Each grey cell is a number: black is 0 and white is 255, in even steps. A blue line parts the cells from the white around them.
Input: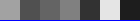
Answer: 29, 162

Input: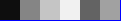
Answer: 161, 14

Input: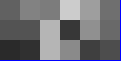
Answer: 111, 42

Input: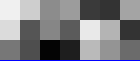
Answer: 164, 119

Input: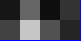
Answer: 51, 66

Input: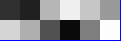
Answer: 153, 213

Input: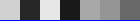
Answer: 104, 209

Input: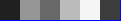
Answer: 60, 32
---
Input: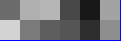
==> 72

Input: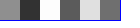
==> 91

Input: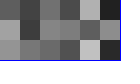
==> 75

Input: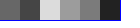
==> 156

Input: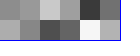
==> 159

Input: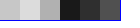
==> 25
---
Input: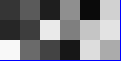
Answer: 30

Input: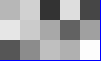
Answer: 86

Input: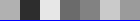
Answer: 130

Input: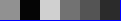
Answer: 84

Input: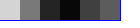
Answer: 64

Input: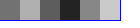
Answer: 114

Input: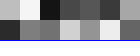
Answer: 58

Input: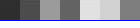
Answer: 99

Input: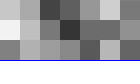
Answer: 89

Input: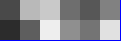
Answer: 87
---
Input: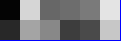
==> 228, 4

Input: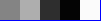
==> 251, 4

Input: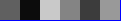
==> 201, 12

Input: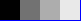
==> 233, 1

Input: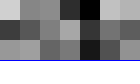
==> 208, 1

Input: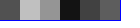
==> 192, 19

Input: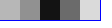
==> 218, 19

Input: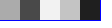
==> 242, 31

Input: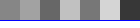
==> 213, 55

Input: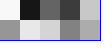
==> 248, 22
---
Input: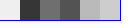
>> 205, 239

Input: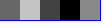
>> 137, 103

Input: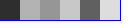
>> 221, 46

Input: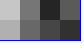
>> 90, 176

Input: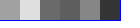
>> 52, 161

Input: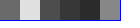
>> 135, 106
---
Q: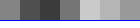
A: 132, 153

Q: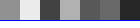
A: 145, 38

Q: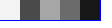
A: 243, 23

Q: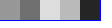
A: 152, 37

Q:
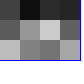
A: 65, 166

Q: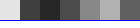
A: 229, 97

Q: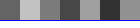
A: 100, 145

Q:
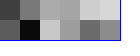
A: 64, 141

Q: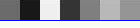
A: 107, 149

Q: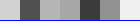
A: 210, 240
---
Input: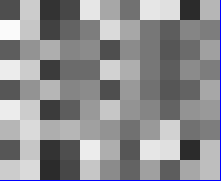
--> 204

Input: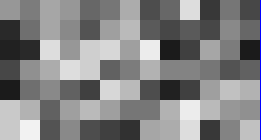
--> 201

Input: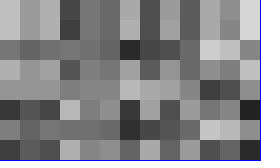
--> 63

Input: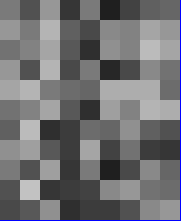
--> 73

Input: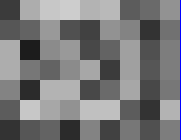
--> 51

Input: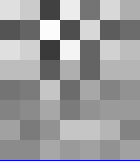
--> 139

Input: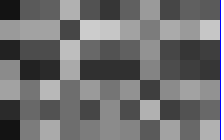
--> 19
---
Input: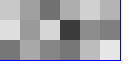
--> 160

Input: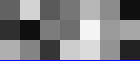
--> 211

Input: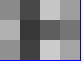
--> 72

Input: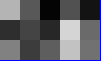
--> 88

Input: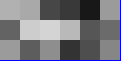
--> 169

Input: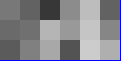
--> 98

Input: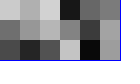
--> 176

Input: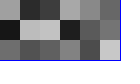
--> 43
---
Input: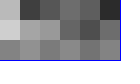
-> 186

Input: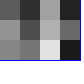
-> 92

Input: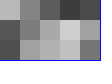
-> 185

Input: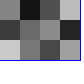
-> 133

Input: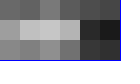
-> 105

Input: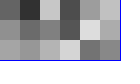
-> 100
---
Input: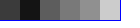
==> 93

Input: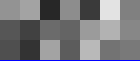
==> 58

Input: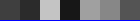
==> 63

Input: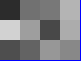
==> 78

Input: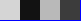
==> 185

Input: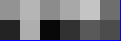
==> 49

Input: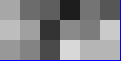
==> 74

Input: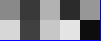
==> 57

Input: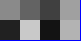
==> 64

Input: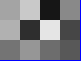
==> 70
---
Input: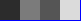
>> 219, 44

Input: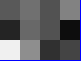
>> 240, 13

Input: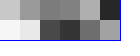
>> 247, 39

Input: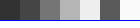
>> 250, 49

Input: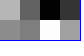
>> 253, 2

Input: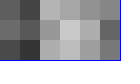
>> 201, 53

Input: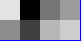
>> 227, 1

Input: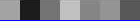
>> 192, 27

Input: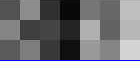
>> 211, 9
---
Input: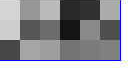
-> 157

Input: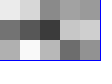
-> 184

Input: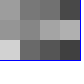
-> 85

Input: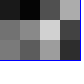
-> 157

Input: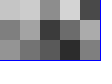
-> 89

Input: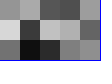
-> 43
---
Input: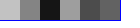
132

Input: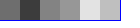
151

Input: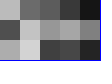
187

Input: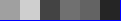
112

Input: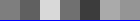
149

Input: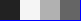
101
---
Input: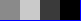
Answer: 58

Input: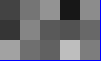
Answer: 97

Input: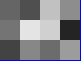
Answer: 108

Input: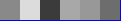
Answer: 59

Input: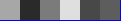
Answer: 123

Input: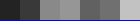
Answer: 137
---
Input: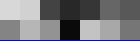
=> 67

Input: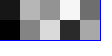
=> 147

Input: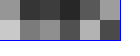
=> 61

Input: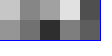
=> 161

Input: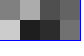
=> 79

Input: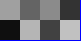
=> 139

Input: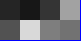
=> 52
